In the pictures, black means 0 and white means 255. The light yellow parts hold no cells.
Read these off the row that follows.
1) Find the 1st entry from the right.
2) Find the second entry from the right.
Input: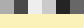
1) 103
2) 36

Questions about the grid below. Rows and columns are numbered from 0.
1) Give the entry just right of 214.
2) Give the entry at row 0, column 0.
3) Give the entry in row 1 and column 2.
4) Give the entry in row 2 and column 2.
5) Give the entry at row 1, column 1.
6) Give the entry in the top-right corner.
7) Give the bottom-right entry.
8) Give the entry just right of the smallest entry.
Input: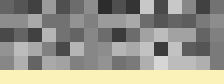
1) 188
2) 100
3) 169
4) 65
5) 141
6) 114
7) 122
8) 79

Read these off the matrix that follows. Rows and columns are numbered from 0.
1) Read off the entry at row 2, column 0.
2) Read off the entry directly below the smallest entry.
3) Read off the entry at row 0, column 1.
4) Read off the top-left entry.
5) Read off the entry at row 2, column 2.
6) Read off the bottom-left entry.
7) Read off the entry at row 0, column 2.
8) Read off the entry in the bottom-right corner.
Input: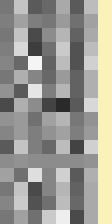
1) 119
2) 181
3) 195
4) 119
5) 74
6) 119
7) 90
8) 169

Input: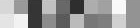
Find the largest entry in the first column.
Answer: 228
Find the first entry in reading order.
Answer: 215
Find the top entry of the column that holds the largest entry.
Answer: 249
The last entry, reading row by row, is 147
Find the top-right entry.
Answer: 147
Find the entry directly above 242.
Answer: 153

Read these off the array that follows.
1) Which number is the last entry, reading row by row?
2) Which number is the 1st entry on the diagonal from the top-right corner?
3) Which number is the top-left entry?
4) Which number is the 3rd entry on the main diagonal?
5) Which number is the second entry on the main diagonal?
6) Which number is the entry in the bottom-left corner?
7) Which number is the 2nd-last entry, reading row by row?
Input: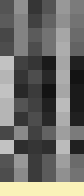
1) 115
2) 123
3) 84
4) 91
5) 131
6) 77
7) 144

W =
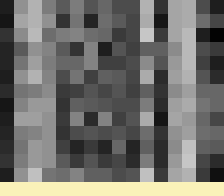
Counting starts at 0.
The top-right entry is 30
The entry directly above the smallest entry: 70
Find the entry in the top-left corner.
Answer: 30
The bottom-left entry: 30
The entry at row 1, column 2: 178
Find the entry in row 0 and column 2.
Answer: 178
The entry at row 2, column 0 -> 51
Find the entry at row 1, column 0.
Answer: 22
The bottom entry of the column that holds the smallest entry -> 16
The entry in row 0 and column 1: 145
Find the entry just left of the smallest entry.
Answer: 30

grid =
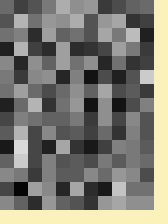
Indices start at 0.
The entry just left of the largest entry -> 25
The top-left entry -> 106
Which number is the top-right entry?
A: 106
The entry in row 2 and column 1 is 128
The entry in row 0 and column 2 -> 83
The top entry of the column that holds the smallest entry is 64
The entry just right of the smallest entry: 159
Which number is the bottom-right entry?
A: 143
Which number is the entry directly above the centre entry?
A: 143
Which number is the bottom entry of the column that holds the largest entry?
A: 98
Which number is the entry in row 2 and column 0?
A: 113
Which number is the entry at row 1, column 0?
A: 83
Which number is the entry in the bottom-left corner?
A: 136
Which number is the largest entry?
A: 217
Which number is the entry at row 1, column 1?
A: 180
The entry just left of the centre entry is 113
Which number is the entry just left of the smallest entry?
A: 70
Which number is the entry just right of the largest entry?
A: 70
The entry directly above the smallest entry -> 121
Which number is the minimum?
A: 5
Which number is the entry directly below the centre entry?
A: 121
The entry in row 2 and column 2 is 44

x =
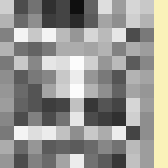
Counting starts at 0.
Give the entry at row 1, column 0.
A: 179
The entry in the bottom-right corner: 157
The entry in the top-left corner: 207
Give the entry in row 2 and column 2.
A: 200
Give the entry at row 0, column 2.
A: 114
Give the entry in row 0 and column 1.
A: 76
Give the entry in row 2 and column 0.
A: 129
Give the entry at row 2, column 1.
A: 244
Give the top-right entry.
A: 200
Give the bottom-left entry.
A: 150
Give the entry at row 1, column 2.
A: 142
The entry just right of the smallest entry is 99

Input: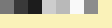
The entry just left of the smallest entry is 57
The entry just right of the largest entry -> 140
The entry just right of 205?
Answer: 185
